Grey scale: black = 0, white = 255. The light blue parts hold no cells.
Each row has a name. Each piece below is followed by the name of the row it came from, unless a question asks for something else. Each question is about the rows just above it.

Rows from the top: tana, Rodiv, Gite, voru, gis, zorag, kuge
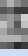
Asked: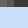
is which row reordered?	Rodiv
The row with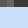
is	Rodiv
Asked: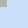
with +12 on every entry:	190
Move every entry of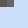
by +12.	99; 113
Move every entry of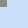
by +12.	151
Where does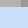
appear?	zorag

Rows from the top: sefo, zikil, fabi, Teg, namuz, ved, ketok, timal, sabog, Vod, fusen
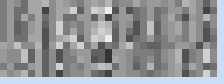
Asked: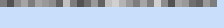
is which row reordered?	namuz
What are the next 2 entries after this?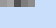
208; 140
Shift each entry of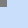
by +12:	137
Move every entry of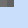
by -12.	99; 86

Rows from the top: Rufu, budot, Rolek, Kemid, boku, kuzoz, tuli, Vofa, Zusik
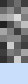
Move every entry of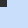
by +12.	60
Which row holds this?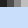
Kemid
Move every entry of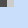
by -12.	66; 192
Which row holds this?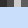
Zusik
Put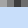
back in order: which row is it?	Vofa

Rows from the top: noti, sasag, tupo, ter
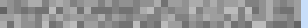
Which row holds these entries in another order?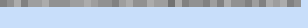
noti
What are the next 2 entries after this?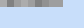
129; 158
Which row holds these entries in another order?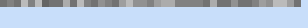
ter

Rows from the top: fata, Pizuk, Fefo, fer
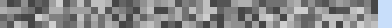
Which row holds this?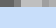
Fefo
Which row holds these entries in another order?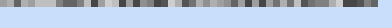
Fefo
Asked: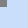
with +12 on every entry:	140
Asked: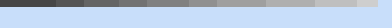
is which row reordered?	fer

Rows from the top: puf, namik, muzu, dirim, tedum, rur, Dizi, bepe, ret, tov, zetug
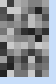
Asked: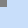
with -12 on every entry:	117
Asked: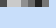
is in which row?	namik
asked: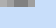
puf
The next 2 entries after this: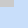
144; 105
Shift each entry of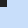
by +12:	46
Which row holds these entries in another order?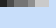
zetug

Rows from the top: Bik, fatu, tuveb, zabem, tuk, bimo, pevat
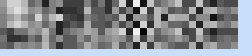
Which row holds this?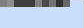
Bik
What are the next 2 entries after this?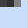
104; 89
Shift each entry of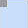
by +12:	167
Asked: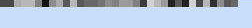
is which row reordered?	zabem
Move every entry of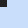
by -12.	22
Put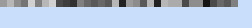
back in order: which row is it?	tuveb
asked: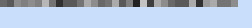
pevat

